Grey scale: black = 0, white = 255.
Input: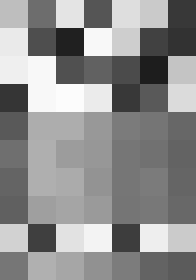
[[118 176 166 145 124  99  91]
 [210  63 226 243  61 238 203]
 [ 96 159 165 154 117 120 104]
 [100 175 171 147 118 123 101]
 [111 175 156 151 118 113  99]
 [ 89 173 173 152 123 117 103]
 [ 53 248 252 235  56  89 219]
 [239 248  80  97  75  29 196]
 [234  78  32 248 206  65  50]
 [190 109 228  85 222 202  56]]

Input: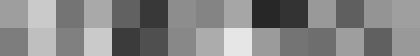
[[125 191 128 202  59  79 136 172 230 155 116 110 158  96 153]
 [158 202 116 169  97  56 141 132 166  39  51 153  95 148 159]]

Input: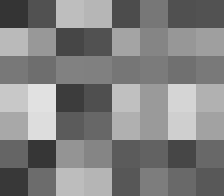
[[ 56 108 189 181  87 125 105  88]
 [101  54 148 133  91  98  70 104]
 [168 221  91 103 176 154 207 162]
 [200 225  60  79 192 154 213 177]
 [120 110 129 128 118 123 112 121]
 [186 152  70  81 164 133 151 159]
 [ 52  81 190 182  76 119  80  82]]

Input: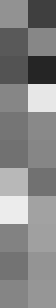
[[133 150]
 [115 148]
 [130 160]
 [236 162]
 [184 113]
 [113 134]
 [117 137]
 [134 231]
 [ 83  37]
 [ 89 135]
 [146  63]]

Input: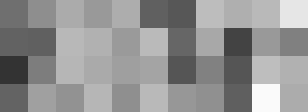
[[ 99 160 146 182 143 185 151 144  95 250 172]
 [ 51 125 182 170 159 164  85 129  85 190 177]
 [ 98  96 184 177 154 186 102 168  67 153 128]
 [111 142 171 153 173  96  87 189 175 185 230]]

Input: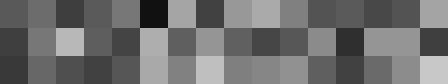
[[ 57 103  79  65  86 169 129 191 127 134 145  95  65 106 140 200]
 [ 63 119 184  94  68 174  95 149  96  70  87 139  47 149 149  63]
 [ 89 108  62  90 119  17 165  65 152 170 128  83  90  72  83 164]]
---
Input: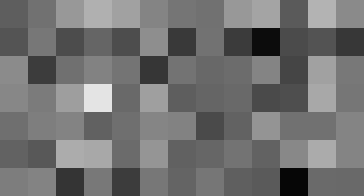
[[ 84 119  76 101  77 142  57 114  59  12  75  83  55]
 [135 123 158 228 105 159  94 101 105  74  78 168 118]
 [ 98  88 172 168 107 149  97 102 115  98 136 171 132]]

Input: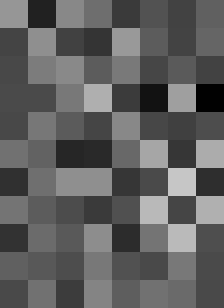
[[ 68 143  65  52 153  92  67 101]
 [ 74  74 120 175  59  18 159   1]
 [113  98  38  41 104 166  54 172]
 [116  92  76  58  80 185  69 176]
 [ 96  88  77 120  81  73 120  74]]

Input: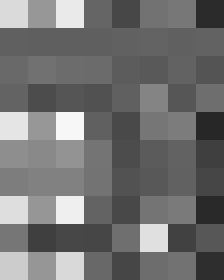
[[ 96  95  95  95  97  99  96  98]
 [ 99  76  85  81  96 132  86 110]
 [142 137 147 116  76  91  98  63]
 [222 150 239  99  72 116 122  41]
 [204 150 217 104  70 109 114  46]]

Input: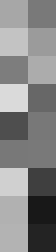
[[195 155]
 [218 103]
 [120 121]
 [177  24]]

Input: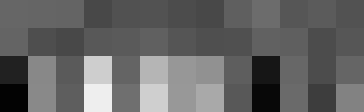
[[100  78  72  88  90  96  85  79  80  97  95  76  86]
 [  3 137  94 238 111 207 152 169  88   8 106  61 130]]

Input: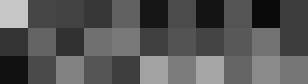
[[ 51 100  49 112 121  64  83  68  88 114  61]]

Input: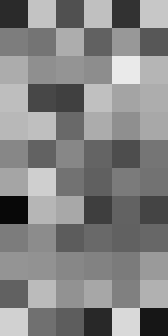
[[125 116 173  97 152  87]
 [190  71  64 192 164 173]
 [135  98 135 100  77 117]
 [  8 182 168  62  98  68]
 [148 146 135 130 123 154]
 [209 112  93  40 217  22]]

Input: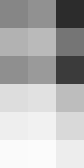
[[178 186 117]
 [221 225 189]
 [250 251 237]]

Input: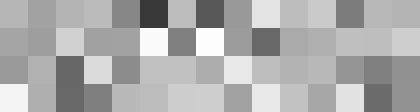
[[165 158 209 161 162 250 128 253 156 104 170 176 191 190 206]
 [244 175 104 127 185 188 205 206 162 233 194 167 226 108 146]]
